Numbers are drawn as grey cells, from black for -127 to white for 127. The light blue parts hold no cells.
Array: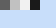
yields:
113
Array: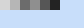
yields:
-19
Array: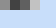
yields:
-31
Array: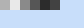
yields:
10
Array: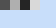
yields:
-90
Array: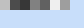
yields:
-72
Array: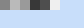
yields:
26
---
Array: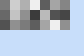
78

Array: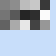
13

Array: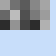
-14

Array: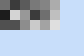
-68

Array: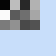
61

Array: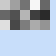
32

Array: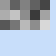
-30

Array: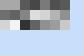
40
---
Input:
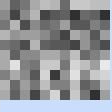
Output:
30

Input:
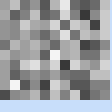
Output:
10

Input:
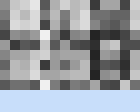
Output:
-15

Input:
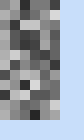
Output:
37

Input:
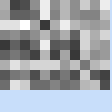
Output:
-50

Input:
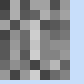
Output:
3

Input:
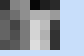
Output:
-77
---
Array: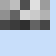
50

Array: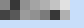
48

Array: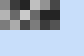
-91

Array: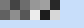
87

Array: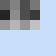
-69

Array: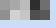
-39

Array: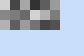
-3
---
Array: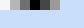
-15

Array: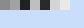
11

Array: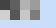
-32

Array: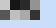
-76

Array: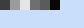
-36

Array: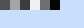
-47
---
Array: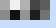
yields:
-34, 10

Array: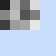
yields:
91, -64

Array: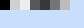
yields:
60, -127

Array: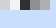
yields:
47, 83

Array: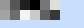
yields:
94, 35

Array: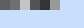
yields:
25, -33

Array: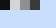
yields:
-69, -111

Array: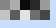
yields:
27, 67
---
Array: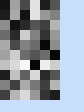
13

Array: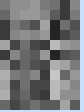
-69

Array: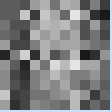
-12

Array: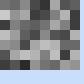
-66

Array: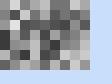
22

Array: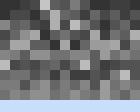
5

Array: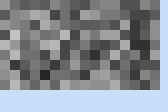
23

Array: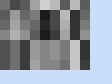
-24
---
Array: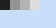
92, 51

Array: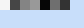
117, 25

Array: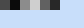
79, 12

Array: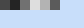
94, 51

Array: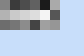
116, 93

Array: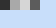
86, 41

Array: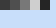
79, -7

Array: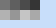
69, 50

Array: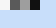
118, 30
